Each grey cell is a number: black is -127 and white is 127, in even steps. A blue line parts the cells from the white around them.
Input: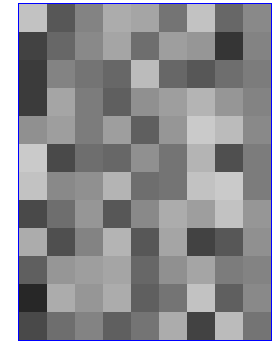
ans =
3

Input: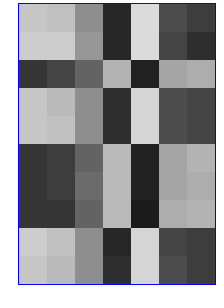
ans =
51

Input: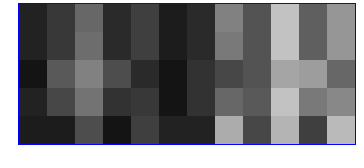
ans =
-24

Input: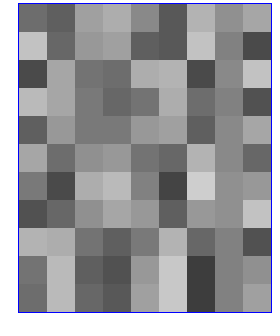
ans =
-46

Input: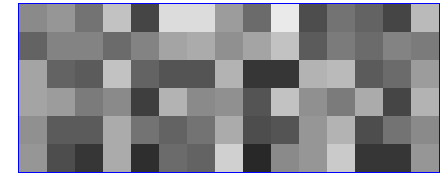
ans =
51
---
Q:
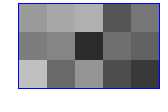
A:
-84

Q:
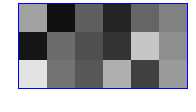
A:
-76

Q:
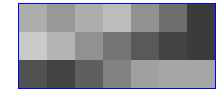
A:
-38

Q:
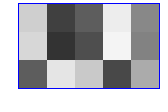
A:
-49

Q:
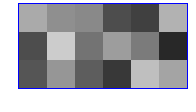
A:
29

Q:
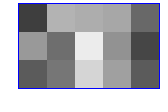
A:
108

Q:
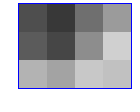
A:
-57

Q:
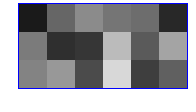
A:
59
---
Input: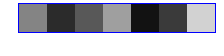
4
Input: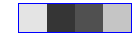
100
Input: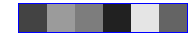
-60
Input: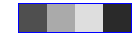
-48
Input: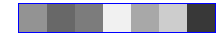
19
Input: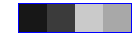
-104
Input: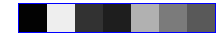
-125
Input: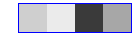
79
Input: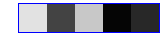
98
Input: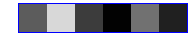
-35
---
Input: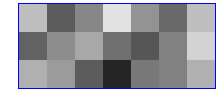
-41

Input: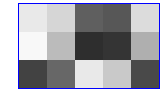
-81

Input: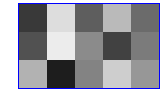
11

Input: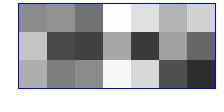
-69

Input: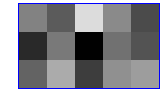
-126

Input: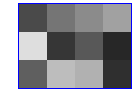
-73

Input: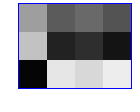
-93
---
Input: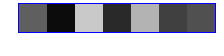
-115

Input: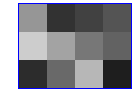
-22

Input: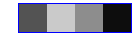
74

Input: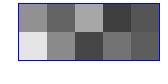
10

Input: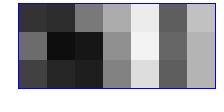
-89

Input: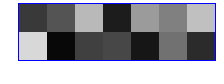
-119
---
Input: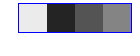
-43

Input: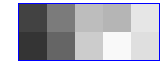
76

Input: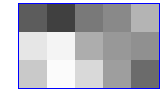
89

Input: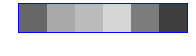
59

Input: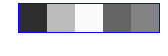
122

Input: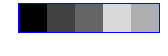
-26

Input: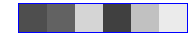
85

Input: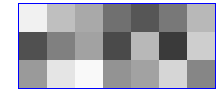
121
